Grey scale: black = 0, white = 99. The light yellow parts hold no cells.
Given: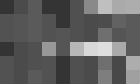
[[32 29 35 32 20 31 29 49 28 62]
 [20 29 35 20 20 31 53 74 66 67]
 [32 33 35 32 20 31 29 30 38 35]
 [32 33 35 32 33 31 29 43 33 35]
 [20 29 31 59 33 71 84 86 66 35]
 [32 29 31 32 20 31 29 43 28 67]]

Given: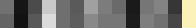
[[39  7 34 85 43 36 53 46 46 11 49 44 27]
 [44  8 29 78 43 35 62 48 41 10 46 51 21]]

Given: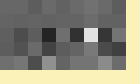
[[43 46 30 56 39 45 45 54 42]
 [40 40 36 41 38 41 44 41 36]
 [39 38 39 38 39 39 42 38 38]
 [37 30 36 14 43 19 88 21 45]
 [36 32 41 26 36 39 47 29 25]]

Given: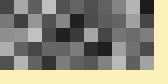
[[32 70 38 20 48 38 34 50 72 37 63]
 [27 65 37 74 32 39 31 38 51 70 11]
 [47 25 58 32 52 13 30 36 39 62 27]
 [55 57 75 29 13 23 64 27 46 42 49]
 [67 38 28 40 39 48 18 12 62 44 30]]

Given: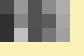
[[19 74 31 46 62]
 [29 59 32 54 67]
 [19 52 32 36 64]]

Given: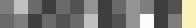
[[41 49 24 41 32 41 74 24 32 57 98 24 49]
 [49 74 41 24 41 32 57 24 41 57 49 24 32]]

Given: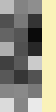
[[85 52 91]
 [73 51 55]
 [31 47 20]
 [39 33  4]
 [68 31 15]
 [25 35 79]
 [34 21 32]
 [52 53 47]]
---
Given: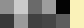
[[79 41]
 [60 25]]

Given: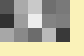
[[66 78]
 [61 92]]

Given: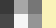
[[65 46]
 [95 58]]

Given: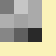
[[77 66]
 [63 66]]

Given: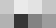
[[91 88]
 [21 51]]

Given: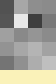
[[65 55]
 [90 24]]

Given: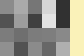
[[66 46]
 [61 25]]
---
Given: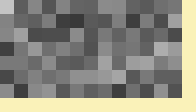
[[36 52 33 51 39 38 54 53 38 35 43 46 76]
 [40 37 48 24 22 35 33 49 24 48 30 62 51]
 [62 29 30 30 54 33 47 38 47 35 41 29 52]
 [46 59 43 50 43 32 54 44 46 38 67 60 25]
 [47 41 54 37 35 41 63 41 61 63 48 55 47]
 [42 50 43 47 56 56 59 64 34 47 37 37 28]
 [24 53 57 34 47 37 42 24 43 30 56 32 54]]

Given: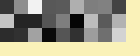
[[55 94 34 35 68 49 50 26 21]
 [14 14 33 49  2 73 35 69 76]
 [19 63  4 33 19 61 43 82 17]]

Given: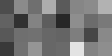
[[54 43 67 35 52 54 69 30]
 [19 51 36 15 55 42 47 38]
 [43 44 40 39 49 27 53 34]
 [44 58 40 41 88 51 55 22]]

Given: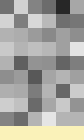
[[81 51 42 15 65 44]
 [49 84 72 43 46 82]
 [67 60 53 62 55 69]
 [70 74 71 62 88 78]
 [37 57 56 39 49 69]
 [60 34 64 70 62 55]
 [66 48 70 40 79 68]
 [75 41 65 78 57 80]
 [42 70 89 70 70 51]]

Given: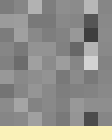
[[52 69 49 55 54 71 52 48]
 [61 47 47 53 52 33 53 60]
 [62 53 49 51 59 24 54 48]
 [47 57 57 50 40 70 53 52]
 [42 62 54 61 52 82 51 50]
 [53 55 57 47 54 47 52 59]
 [52 58 53 49 50 51 53 45]
 [64 51 53 50 59 55 55 54]
 [53 62 52 47 58 29 52 52]]

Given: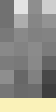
[[88 55 80 44]
 [67 52 57 44]
 [53 50 51 47]
 [51 54 48 53]
 [47 53 39 48]
 [40 50 28 55]
 [41 42 24 46]]

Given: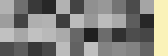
[[43 22 15 69 26 56 59 45 29 64 69]
 [26 68 69 24 73 59 73 66 36 15 61]
 [65 75 72 66 40 12 42 19 30 27 75]
 [36 21 28 73 38 74 51 54 51 39 30]]
